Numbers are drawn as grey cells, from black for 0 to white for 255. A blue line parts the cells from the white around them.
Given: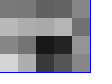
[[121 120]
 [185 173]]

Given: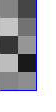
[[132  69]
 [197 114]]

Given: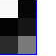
[[249   6]
 [  3  21]]

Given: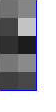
[[113 133]
 [ 67 195]]

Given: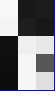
[[247  24]
 [244  30]]

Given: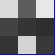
[[218  93]
 [ 67  53]]

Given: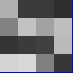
[[176  59]
 [130 194]]

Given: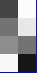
[[ 69 252]
 [115 232]]
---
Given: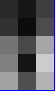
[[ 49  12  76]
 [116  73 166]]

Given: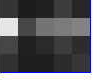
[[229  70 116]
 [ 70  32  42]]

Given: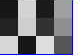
[[ 34 206  50]
 [215  22 222]]

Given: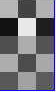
[[ 17 233  31]
 [ 80 172  84]]

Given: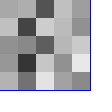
[[192  68 205]
 [145 137  94]]

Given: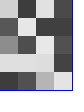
[[ 87 231  64]
 [141  78 232]]

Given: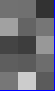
[[161 100 118]
 [ 68  61 152]]

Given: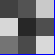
[[215  39  78]
 [116  74 217]]

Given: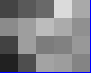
[[139 158 188]
 [ 66 158 124]]
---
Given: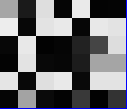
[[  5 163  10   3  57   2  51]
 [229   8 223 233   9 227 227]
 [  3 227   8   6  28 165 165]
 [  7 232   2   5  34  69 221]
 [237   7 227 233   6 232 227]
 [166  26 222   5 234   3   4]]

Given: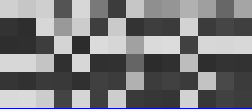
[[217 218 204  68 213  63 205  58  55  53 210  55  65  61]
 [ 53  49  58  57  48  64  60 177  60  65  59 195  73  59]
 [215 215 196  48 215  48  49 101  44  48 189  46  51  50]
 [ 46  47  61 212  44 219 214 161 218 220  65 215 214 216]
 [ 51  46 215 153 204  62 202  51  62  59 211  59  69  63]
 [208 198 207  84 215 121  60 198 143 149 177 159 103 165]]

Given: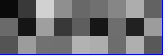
[[ 84 156 113 112 178 173 109 175  88]
 [106  21 159  56  94  22 110  33 156]
 [ 10  57 209 143 104 112 134 173  98]]

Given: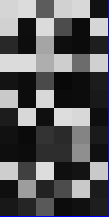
[[ 24  37  89  12  16  30]
 [ 15 157  34  76 201  27]
 [206  64 221  15  19 201]
 [ 14  12  45  45 143  16]
 [ 17  10  51  42 132  26]
 [ 28 216  15 221 216  14]
 [201  12 216  11  12  25]
 [ 19  12  74   8  12  28]
 [219 220 174 206 108 208]
 [ 40  13 165  14  11  30]
 [209  14 219  76  11 214]
 [213 220  92 209 216  17]]

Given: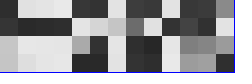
[[197 222 229 231  41  41 227  51  46 233 156 160  47]
 [198 231 230 229 170  50 229  47  39 230 127 133 155]
 [ 53  42  44  46 228 213 197 108 225  51  67  49 227]
 [ 46 225 228 233  55  51 227  61  57 227  56  59 138]]

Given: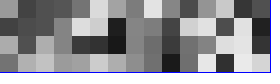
[[115 177 194 155 161 204 174 142 112  26 111 231  48 234 213]
 [172  80 174 132  58  50  24 132 109  59 113 131 222 228  52]
 [ 66  76  80 132 221 206  30 133 125  68 209 225  77 225  33]
 [154  67  80  85 116 218 163 124 227 134  75 148 201  54  80]]

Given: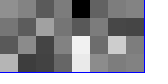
[[181  61  66 102 234 140 125 130]
 [ 89 139  68 130 241 109 205 125]
 [118  92 161 117  88 124  71  69]
 [144 131  90 124   0  98 125 131]]

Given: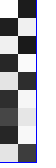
[[228  61]
 [ 38 248]
 [ 70 230]
 [ 46 246]
 [228  45]
 [ 39 250]
 [240  26]
 [ 31 240]
 [254  28]]
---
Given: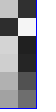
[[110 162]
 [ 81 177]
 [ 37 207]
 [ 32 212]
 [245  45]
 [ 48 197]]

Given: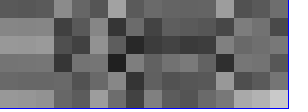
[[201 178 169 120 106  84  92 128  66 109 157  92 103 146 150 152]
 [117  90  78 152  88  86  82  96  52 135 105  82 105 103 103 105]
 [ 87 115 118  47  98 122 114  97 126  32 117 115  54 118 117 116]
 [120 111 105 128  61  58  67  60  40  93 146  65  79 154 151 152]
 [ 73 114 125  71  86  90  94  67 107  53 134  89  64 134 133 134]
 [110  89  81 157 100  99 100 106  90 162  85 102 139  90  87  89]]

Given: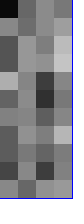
[[153 145 103 136]
 [129  61 136  69]
 [124 100 121  92]
 [182 126 145  92]
 [134  94 133 129]
 [120  48 139  99]
 [134  61 133 174]
 [196 145 151  84]
 [187 126 151  84]
 [158 139 109 136]
 [120 139 103  10]]

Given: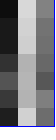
[[109 209  30]
 [127 179  57]
 [ 87 181  84]
 [104 178  50]
 [112 207  25]
 [115 210  25]
 [130 216  13]]

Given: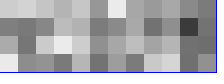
[[145 112 213 201 123 157 115 182 122 147 141 234]
 [110 113 181 164 190 167 144 205 235 203 118 171]
 [115  59 143 114 169 138 124 178 188 135 121 127]
 [123 138 168 154 167 235 151 198 180 197 211 205]]

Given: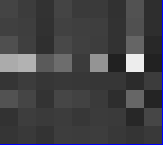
[[ 57  52  56  61  60  61  51  57  53]
 [ 70  39  58  59  55  60  58  61  50]
 [ 36 102  45  58  66  70  51  69  82]
 [ 60  43  54  54  55  56  54  60  53]
 [ 34 237  33 148  59 109  90 178 171]
 [ 40 101  50  61  64  72  47  63  79]
 [ 46  80  50  62  63  65  49  62  64]
 [ 46  82  49  58  58  68  50  60  68]]
